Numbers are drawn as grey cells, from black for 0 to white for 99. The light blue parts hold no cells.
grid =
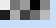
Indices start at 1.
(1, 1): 92
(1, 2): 46
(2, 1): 11
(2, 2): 67

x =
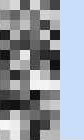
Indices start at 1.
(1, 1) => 74
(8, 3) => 40
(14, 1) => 72
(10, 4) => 7
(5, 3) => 23
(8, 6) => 37
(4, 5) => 79
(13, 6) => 65
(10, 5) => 42
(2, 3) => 64
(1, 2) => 84
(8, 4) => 91
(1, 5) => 46
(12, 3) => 49
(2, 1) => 51
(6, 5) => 16
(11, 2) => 7
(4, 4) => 43
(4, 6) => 12
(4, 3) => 31
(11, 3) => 18
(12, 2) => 78

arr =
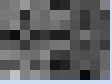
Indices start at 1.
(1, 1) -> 45
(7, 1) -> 32
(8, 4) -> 57
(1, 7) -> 15
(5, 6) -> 45
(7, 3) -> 49
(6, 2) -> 50
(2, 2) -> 47
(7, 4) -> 27
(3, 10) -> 30
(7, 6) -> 8
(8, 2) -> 75
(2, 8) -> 33
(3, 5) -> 41
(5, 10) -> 31
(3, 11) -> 30
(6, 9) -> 30
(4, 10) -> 34
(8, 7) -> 32
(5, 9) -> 22
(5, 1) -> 37
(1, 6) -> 12
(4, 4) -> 14
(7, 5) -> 40
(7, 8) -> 29
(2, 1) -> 47
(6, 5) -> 53

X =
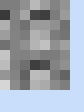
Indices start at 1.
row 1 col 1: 49
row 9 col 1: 83
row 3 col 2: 50
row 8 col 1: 58
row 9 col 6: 54
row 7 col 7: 56
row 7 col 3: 43
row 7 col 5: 30
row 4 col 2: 51
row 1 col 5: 61
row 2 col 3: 64
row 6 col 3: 50
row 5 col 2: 51
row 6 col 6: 48
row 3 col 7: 44
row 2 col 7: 60
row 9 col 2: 54
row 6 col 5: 48
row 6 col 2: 51
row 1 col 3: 56
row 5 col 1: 44

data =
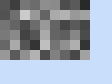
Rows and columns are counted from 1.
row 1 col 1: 33
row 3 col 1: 45
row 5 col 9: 20
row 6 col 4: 69
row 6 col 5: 30
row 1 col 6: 54
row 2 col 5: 39
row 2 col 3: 79
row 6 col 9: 63
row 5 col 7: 56
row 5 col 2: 66
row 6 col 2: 35
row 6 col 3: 56
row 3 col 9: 27
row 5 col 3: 33
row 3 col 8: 35

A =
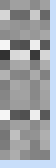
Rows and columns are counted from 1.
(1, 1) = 53
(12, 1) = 95
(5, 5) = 34
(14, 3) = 56
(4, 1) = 54
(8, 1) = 69
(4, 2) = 57
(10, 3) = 63
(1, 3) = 62
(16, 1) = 59
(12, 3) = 31
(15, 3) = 66
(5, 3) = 31
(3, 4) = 60
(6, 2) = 84
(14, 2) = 74
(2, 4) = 78
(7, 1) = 47
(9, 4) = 53
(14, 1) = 46
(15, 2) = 65

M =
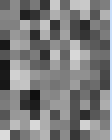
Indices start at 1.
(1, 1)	36
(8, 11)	28
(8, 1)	10
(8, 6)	51
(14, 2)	31
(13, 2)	73
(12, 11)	43
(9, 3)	76
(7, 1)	8
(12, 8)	31
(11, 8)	32
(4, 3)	54
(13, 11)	49
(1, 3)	33
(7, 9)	52
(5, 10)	35
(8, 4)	59
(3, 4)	47
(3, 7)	58
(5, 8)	74
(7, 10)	36
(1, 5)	20
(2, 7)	55
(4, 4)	16
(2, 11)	69
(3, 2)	50
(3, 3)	71
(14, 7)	54
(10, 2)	55
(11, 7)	60
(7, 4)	38
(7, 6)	62
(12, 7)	62
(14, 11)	63
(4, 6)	31

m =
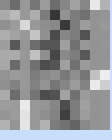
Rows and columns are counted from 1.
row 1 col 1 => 53
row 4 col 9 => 32
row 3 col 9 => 61
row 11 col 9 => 62
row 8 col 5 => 53
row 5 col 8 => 44
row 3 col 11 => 59
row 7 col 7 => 62
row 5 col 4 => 42
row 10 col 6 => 32
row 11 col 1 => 61
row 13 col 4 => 59
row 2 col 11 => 58
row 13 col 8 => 39
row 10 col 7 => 63
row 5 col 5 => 33
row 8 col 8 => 55
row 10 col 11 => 58
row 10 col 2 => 42
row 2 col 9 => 44
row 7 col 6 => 33
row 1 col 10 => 90
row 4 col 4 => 76
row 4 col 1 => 67
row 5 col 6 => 33
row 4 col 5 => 56
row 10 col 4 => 45
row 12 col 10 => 57
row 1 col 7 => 52
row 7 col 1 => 65
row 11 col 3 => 91
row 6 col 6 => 27
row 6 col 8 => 48
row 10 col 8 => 44
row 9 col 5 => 57
